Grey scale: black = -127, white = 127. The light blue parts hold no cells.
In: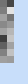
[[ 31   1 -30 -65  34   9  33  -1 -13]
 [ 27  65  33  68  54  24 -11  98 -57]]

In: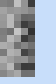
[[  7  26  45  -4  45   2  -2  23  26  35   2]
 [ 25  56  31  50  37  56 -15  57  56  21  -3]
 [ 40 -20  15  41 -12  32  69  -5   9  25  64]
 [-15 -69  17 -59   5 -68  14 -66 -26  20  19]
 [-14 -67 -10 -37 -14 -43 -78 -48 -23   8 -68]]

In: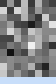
[[  71   78   -1  -10  -49  -57    0   -7   21   84  -68]
 [ -10   10   11 -109   -5  -59   85   30  -36  -66   23]
 [  27  -26    0  -32  -25   47   28  -57  -39   87  -65]
 [ -18   -2    2  -59    8  -11  -32  -64   51   56   60]
 [ -45   49  -12   42  113   24   70  -99  -28  -47  -70]
 [  54  -48    2  -10   52   52   41  -56  -74   24   49]
 [ -52  -93  -11  -25  -31    5    9   12   76  -23  -37]
 [ -11    5    8   18  -77   44    8   98  -27  -13  -63]]

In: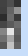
[[-39 -15   5 -57 -83 -63 -61]
 [ 66  38 101 -37 -20 -27 -48]
 [-28 -40 -30 -19 -70  19 -77]]

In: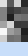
[[ 77 120  35   1   1  94]
 [-16  29  86 -96 -73 -39]
 [-10  10 -70 -10 -60  80]
 [-82 -96 -67 -18 -48 -87]]

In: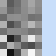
[[ 101  -33   91  -14   49  -21   20   38]
 [-109   47  -94   11  -49   14  -21  -36]
 [ -45   12  -46   10  -21   16   -9  -15]
 [  53  -35   37    5   21   10   12   14]
 [ 118  -50  106  -11   56  -14   27   38]
 [  40  -12   40   -6   21   -9   10   14]]

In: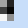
[[ 118  -64   35]
 [  15 -121  -92]]
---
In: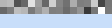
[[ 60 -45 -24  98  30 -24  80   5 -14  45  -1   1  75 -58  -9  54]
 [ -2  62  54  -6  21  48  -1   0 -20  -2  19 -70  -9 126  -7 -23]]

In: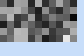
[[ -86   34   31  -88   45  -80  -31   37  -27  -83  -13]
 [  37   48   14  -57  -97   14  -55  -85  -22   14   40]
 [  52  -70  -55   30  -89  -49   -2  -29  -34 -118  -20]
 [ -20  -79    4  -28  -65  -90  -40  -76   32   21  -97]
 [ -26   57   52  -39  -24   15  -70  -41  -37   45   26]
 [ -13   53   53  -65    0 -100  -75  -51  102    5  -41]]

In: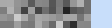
[[ 43  20  12 -37   8   5 -41  -6 -38  22  48 -15  42]
 [ 50  17 -60  31 -59 -17 -44  -2 -91 -40 -28 -15  -1]
 [ 13  75  42   0  39  34  26  15  39  38 -10  30  22]
 [ -3  30  -3  -7  42  13 -21  73 -37 -83   7   6  -3]]

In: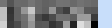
[[ -43  -21  -22  -10  -21  -29  -25  -13  -14  -22  -13  -18  -23  -11]
 [ -76  -30   22   71  -21  -31   22  -45  -65   18    6  -37  -41   63]
 [ -72  -30  -14   35  -53  -71  -51  -15  -16  -32   28   29  -68   64]
 [ -68  -51  -18   20  -40  -37  -76  -61   28  -93   93   65 -126   80]]

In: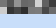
[[-42  19 -23 -19  81 -30 -67  -9]
 [-74 -57 -81  -6  -4 -55 -20  76]]

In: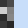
[[-52 -73]
 [  1  79]
 [  7 -83]
 [-88 -70]]

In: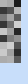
[[  42 -100   52]
 [ -46   54  -70]
 [  36  -36   -5]
 [ -17   79  -72]
 [  32  -90   70]
 [  -2   17  -71]
 [  78  -44   60]
 [  32  -83   74]
 [  48  -36   43]]

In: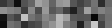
[[ -50 -113  -44  -26   35   18  -27   20   28  -41  -61  -43  -12  -82
   -24  -72]
 [   2   -6  -64    8  -51   25  -40  -24  -61  -95  -47   32  -17    2
   -11   16]
 [ -42  -62   66  -12  -29    7   -8   57   32  -39  -44  -42 -120  -38
   -15 -107]
 [ -14  -25  -81  -58  -49   -4   19   54   -1  -23  -95  -20   72  -59
   -12 -115]]
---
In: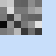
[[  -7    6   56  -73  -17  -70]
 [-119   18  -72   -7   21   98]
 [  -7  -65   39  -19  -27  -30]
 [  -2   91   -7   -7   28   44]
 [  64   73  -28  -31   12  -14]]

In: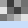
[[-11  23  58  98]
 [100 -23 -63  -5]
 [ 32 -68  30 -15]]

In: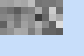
[[  6  17  41  39  -2  32 -27 -27 -35]
 [-30  26  -4  32  16  48   9 -29  92]
 [  6  13 -11  21  15 -66 -24  64  42]
 [ -3 -16 -36  -6   1  42 -15  77 -18]
 [ 33  30  43  38  60 -12  -7  -8   2]]

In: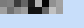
[[  31  -14   12   28 -110 -109  -27   64   32]
 [  -4    0  -67  -26  -97   52 -121   17   35]]

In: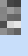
[[ 15  -9 -30]
 [-49  87 101]
 [  6 -24 -27]
 [  3  26   6]
 [ 21 -58 -65]]

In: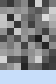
[[  -5   18   52  -90  -22  -27  -76  -64]
 [  84  -46  -40  -76   22   79  -39  -68]
 [  32   18   34   -6   15   40   -2  -51]
 [  15   -8   30  -61   30  -11  -90   12]
 [ -55   -4  -45   25  -51 -100   41  -35]
 [  17  -71   73   15   29   -9  -63   11]
 [  66   47  -73    5  -63   -6   -5   39]
 [  70  -82   61  -10  -37   -9   91   57]
 [  20   29   12   24  -21  -40  -12   79]
 [ -42  -72  -23    7  -78   81  -60   -7]]

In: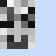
[[  72  -62  -66  -63   94]
 [  39  -91   65  -60   70]
 [ 102   57   64   55   58]
 [-111 -112   61  -22 -114]
 [  81  -51    0 -105  -22]
 [  23  -44   81  106 -106]
 [-100  117   67   19   71]]
